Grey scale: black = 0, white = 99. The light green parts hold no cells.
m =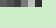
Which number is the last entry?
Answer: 19
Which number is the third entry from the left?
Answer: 25
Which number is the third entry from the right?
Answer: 47

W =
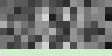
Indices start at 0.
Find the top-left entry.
35
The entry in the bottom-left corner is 46
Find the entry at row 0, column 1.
41
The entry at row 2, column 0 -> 46
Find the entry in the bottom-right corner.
8
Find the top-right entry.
51
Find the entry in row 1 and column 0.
41
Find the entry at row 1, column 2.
18
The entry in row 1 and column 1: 41

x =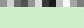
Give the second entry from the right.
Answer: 64
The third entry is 42
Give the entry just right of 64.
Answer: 48

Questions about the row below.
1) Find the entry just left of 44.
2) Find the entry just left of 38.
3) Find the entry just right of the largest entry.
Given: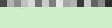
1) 84
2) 79
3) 64

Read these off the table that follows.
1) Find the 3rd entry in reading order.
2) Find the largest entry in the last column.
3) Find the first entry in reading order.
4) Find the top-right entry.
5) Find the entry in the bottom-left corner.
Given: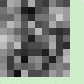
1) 60
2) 72
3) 29
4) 29
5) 60

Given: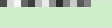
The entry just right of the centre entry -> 55
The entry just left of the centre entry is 73

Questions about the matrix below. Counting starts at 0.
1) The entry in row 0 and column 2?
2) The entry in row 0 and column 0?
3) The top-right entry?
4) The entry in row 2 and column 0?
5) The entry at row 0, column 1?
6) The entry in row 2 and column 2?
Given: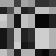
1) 25
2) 64
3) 25
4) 80
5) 64
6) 8

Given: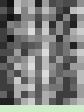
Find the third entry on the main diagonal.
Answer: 18
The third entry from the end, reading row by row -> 45
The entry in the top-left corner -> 18
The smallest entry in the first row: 7
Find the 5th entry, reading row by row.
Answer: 67
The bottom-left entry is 13
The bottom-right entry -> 73
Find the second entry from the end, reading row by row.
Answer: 61
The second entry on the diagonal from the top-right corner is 73
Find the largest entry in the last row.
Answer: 79
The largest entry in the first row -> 73
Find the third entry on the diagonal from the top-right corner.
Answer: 51
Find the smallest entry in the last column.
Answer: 51
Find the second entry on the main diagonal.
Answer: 18
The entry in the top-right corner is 56

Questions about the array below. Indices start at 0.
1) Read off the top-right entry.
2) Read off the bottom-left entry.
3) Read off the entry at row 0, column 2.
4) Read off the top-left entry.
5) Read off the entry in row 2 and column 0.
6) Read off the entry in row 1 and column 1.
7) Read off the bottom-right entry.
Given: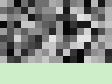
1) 55
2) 71
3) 3
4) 71
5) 71
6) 32
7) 21
